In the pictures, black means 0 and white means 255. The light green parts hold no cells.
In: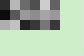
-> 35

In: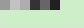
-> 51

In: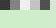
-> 80

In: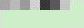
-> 89

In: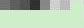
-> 82

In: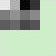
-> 51

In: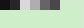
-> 39
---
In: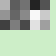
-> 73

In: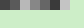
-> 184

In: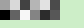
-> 247

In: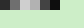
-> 207

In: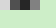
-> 38

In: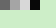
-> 216
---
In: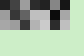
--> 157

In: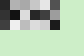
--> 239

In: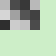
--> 204

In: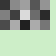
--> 171

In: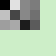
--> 169

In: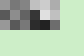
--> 89

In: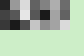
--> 26

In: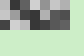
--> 208

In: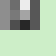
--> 78
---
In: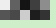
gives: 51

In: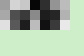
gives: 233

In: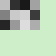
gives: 173

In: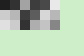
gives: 134

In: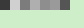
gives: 85

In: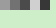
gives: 55
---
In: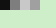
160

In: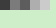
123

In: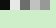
152

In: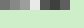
94

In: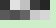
59

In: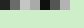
85

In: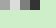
165

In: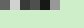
79

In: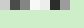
133

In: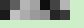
37
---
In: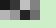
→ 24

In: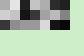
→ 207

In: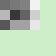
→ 184

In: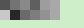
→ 83

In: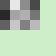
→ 40

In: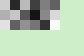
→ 176

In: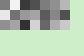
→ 232

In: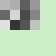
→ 104
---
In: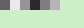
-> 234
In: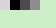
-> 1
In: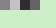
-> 194
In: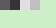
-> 52
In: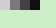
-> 121
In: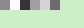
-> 251
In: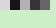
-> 21
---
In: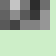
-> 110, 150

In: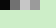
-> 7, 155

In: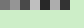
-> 116, 51

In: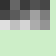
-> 48, 148

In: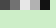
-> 71, 18

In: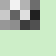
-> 170, 80

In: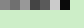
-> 133, 10

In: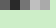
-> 94, 170

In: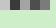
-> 197, 123

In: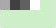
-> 169, 253
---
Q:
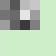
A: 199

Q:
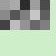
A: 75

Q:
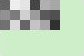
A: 167

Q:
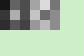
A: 118

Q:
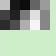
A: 155

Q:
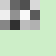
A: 217

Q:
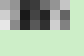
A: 197

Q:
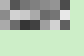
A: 76
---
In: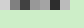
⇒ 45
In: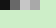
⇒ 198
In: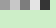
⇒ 228
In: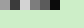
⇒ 91
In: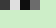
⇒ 14
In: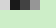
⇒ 66
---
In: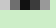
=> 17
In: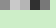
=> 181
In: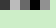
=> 105
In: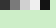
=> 208
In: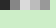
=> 218
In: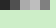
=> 171
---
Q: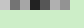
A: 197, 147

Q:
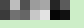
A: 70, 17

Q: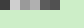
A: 61, 81

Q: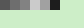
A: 86, 29

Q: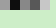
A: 158, 199

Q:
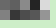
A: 105, 149

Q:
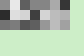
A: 142, 161
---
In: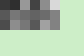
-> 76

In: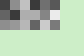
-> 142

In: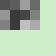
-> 128

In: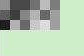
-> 31

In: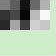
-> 40

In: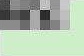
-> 139

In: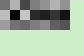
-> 156

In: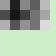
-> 176

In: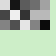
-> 131

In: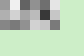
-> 134
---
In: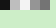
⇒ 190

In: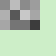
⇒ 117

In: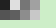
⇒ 95

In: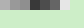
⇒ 153

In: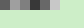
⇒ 159

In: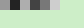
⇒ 35

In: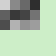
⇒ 178

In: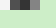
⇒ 80

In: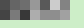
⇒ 122
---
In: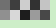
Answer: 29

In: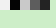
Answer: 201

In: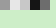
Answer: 200

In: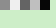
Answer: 100

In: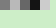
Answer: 103

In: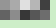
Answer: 55
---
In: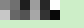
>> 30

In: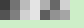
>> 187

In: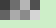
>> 181

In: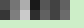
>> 173

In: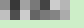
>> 162

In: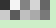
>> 131

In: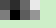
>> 104

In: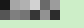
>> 177

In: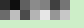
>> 96
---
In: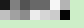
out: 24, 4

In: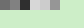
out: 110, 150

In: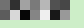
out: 113, 153

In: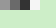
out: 151, 245

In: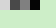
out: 214, 5

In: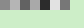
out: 138, 119

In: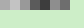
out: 172, 110

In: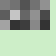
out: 126, 51
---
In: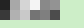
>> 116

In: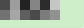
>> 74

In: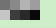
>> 60

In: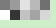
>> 194

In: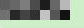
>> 195

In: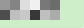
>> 56

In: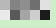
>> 165

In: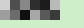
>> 167
